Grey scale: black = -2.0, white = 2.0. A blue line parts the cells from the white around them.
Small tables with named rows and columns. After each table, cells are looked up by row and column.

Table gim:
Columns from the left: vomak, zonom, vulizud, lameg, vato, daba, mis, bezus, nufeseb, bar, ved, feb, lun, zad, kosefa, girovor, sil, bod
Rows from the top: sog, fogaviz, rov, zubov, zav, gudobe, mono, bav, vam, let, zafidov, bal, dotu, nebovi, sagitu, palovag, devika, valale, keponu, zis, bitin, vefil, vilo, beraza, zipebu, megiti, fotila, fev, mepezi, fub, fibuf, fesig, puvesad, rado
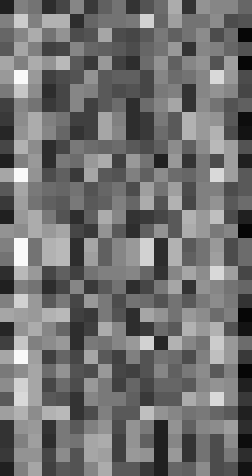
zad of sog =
-1.2
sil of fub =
-0.6
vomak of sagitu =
-1.1
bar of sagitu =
-0.4
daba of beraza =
-1.3
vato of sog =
-0.9
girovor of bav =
-0.2
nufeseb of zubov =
-0.6
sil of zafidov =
0.5
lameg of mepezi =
-0.6

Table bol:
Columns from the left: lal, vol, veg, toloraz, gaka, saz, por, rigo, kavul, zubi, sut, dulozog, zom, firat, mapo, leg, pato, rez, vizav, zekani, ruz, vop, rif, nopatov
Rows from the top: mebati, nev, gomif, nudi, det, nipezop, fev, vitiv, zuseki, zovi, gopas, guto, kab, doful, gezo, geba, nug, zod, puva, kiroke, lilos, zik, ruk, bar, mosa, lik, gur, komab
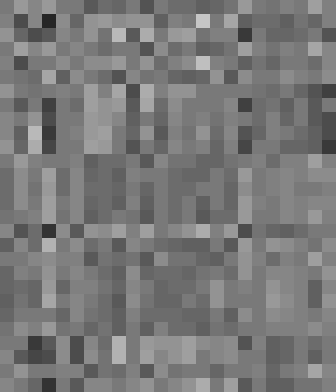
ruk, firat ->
-0.4
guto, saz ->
0.0
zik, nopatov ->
0.3
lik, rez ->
-0.1
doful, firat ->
-0.3
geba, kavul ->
-0.1
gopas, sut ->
-0.1
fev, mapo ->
-0.1
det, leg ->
0.0
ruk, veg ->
-0.1
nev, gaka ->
0.2
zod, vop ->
0.0

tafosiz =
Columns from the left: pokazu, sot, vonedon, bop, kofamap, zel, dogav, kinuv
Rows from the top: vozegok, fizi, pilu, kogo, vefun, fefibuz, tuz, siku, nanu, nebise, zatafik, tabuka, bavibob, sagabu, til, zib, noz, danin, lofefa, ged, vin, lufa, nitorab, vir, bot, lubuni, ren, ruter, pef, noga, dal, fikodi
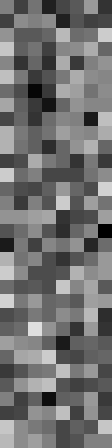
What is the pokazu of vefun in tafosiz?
0.1
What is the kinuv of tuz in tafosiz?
0.2
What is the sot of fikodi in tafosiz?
0.2
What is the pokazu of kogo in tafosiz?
1.1
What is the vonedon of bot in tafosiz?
0.1
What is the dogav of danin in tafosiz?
-1.4
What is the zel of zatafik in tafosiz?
0.3
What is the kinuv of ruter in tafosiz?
-0.6
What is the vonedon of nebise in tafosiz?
-0.5
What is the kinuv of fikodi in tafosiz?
0.0
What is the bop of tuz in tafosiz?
-1.1
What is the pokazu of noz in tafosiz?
-0.7
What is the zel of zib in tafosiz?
-0.9

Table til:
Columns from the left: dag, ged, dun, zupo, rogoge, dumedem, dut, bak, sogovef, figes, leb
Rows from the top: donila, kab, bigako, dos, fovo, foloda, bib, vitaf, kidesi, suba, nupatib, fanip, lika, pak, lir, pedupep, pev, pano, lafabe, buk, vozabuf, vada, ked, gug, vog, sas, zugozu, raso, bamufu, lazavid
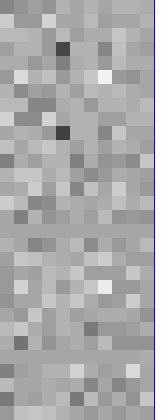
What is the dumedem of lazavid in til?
0.6
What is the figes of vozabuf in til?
0.4
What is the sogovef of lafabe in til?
0.7
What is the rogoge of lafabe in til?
0.7
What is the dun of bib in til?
0.5
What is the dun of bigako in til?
0.8
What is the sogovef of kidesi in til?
0.5
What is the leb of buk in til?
0.7
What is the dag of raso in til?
0.9
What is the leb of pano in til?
0.9
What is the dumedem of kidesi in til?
0.8
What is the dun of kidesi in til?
0.2
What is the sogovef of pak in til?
1.2
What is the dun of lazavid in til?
1.1

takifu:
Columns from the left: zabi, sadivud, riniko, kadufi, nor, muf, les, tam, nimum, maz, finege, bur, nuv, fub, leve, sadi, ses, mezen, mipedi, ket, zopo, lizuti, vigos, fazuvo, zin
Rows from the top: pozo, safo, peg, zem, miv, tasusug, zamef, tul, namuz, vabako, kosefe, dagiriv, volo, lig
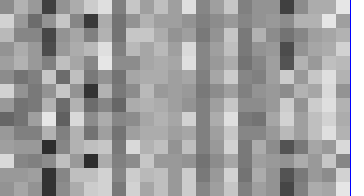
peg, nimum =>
-0.2
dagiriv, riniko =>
0.0
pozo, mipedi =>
0.3
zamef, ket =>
0.4
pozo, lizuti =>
0.2
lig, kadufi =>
-1.2
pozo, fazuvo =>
0.7
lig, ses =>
1.1
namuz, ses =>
1.5

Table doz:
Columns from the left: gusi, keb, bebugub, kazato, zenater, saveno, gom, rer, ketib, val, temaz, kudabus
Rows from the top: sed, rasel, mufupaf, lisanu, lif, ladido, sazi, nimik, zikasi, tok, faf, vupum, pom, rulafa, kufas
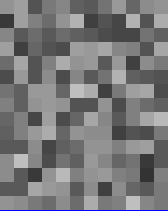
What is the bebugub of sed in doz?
-0.7
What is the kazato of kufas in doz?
-0.3
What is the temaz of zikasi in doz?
0.6
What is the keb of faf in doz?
-0.6
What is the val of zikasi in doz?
0.0
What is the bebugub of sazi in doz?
0.4
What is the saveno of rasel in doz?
0.8
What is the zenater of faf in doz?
-0.5
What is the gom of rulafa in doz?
0.2
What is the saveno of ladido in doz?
0.1
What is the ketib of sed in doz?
0.4
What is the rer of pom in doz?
0.4
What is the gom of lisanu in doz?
0.4
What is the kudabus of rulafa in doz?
-0.1
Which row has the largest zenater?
pom

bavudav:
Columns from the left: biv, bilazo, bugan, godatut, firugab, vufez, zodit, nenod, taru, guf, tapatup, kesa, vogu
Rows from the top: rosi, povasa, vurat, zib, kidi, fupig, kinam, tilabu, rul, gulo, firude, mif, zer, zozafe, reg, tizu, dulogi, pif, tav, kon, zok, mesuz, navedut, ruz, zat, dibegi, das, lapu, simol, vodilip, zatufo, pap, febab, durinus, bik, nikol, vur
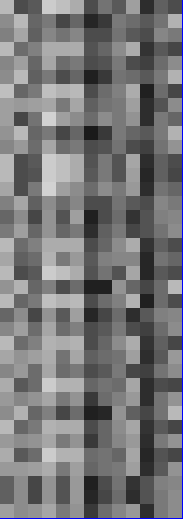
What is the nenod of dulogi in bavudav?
-0.5
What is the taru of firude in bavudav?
-0.2
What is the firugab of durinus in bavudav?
-0.1
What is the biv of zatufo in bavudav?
0.9
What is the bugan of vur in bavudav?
0.3
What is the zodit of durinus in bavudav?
-0.4
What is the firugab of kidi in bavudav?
-0.3
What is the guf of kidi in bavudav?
-0.8
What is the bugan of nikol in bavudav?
-0.9
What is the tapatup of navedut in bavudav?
-0.6
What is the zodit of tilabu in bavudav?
-0.5
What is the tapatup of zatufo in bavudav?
-1.2

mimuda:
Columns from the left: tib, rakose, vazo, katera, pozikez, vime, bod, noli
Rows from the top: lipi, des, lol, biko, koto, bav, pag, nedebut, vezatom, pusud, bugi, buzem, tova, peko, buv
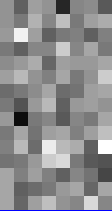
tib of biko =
-0.1
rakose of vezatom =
-1.8
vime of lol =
0.0
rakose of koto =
0.4
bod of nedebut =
0.5
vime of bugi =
0.7
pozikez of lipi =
-1.4
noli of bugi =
2.0
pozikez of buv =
0.3
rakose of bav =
0.9
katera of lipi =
0.3
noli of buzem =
-0.7
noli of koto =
0.6

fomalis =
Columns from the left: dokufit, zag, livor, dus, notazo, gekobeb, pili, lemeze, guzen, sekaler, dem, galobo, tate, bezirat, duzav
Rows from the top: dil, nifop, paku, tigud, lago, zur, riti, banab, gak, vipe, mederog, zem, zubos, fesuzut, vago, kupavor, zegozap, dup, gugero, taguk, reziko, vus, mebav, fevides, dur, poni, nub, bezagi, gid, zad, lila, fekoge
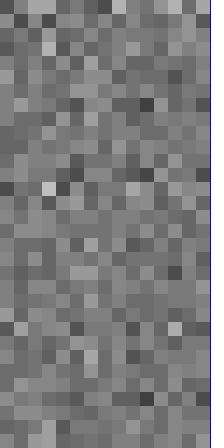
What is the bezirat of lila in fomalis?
0.0
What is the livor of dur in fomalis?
-0.1
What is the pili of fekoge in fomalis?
-0.2
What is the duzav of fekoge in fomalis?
0.3
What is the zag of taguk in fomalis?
-0.5
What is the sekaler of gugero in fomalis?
-0.2
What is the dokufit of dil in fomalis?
-0.7
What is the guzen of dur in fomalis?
0.1
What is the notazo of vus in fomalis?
0.1
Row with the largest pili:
poni

